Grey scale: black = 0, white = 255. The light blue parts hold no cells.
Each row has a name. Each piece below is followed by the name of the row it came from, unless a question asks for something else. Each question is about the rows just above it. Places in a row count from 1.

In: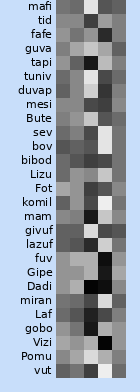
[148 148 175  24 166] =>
Gipe
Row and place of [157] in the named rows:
tid, 4
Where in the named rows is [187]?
tapi, 4
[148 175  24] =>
Gipe
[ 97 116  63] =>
vut

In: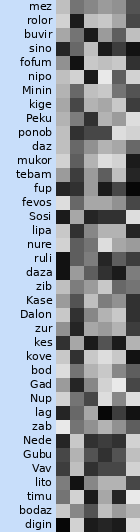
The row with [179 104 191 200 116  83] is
Minin
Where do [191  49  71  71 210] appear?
Vav

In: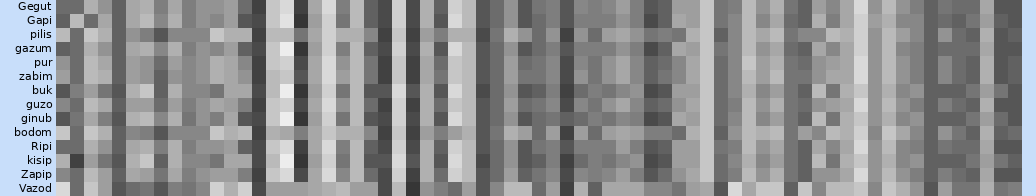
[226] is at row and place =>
Gapi, 17
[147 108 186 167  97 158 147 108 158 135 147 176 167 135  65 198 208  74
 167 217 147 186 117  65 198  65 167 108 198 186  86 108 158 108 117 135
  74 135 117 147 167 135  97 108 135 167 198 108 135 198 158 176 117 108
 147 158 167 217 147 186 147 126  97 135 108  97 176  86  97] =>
pur
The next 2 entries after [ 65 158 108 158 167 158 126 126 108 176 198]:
[ 97 147]
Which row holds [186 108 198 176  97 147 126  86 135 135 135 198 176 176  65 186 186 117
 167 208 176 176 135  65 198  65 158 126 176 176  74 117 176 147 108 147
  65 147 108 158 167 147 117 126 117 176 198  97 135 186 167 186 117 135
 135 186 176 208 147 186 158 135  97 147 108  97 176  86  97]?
pilis

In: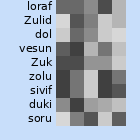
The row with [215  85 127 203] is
Zulid
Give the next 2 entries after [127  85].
[203  94]
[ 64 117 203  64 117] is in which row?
zolu
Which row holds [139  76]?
loraf
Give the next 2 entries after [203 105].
[139 203]
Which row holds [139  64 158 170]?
duki
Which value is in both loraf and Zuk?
[76]

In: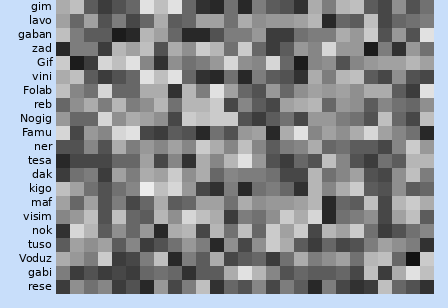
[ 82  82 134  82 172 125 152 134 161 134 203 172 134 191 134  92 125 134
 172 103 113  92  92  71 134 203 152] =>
ner
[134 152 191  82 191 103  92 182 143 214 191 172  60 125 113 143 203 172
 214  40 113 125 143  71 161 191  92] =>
visim
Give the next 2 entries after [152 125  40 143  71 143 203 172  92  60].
[103  71]

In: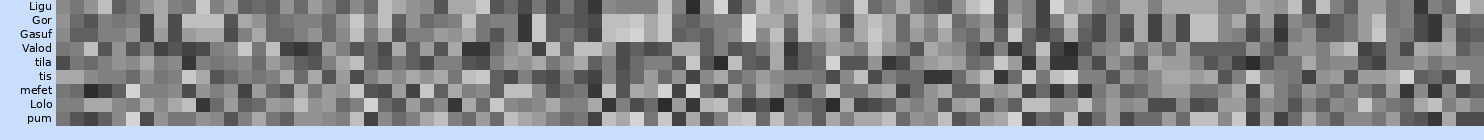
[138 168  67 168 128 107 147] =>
mefet
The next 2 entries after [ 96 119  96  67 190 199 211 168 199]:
[ 96 107]
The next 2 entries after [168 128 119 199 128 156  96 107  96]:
[147 107]
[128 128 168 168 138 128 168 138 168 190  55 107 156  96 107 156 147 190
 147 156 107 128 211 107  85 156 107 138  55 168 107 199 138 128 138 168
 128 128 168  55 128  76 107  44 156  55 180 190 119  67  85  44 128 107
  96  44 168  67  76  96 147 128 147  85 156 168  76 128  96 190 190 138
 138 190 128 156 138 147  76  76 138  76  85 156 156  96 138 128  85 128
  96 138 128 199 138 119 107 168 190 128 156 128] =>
Lolo
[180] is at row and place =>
Lolo, 47
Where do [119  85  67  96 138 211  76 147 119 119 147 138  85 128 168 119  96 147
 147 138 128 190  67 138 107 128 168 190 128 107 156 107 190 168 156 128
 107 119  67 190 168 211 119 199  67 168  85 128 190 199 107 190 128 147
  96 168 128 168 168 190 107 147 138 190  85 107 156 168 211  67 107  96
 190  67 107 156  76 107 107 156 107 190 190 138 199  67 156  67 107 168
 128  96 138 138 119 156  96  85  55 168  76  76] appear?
pum
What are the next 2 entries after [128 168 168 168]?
[168 128]

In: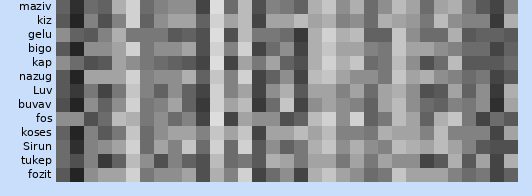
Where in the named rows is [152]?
kiz, 26
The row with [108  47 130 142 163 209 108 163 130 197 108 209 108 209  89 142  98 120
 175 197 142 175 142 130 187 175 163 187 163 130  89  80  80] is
Sirun
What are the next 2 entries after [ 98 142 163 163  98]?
[209 163]
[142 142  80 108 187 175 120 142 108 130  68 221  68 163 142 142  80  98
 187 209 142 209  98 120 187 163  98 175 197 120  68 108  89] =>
fos
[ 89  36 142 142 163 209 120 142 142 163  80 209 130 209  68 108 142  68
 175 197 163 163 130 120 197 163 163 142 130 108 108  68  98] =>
bigo

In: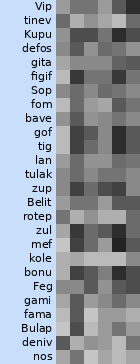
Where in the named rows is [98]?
gita, 5
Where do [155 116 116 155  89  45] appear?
Vip
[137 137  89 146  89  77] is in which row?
Feg
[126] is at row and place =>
bonu, 4
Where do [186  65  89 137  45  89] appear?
gof

